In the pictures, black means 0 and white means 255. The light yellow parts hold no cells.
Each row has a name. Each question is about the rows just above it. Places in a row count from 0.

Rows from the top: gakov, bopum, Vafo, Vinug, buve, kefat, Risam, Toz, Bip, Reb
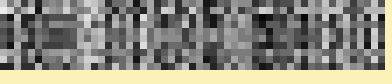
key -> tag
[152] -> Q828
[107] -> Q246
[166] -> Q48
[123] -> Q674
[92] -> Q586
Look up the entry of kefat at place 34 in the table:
Q674
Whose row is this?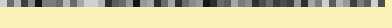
Bip
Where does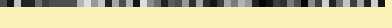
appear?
Vafo
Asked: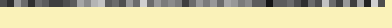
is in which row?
buve
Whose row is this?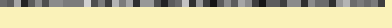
Vinug

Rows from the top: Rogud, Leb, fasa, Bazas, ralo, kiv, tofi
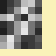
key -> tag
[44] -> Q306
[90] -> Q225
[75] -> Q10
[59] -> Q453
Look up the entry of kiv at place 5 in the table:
Q225
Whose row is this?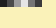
Leb

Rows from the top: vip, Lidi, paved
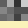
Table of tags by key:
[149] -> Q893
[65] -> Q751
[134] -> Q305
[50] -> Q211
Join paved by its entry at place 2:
Q751
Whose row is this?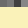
paved
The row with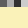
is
vip

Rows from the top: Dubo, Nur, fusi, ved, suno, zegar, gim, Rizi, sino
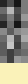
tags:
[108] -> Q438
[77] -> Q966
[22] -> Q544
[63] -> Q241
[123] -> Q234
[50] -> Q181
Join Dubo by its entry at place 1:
Q966
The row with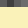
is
Rizi

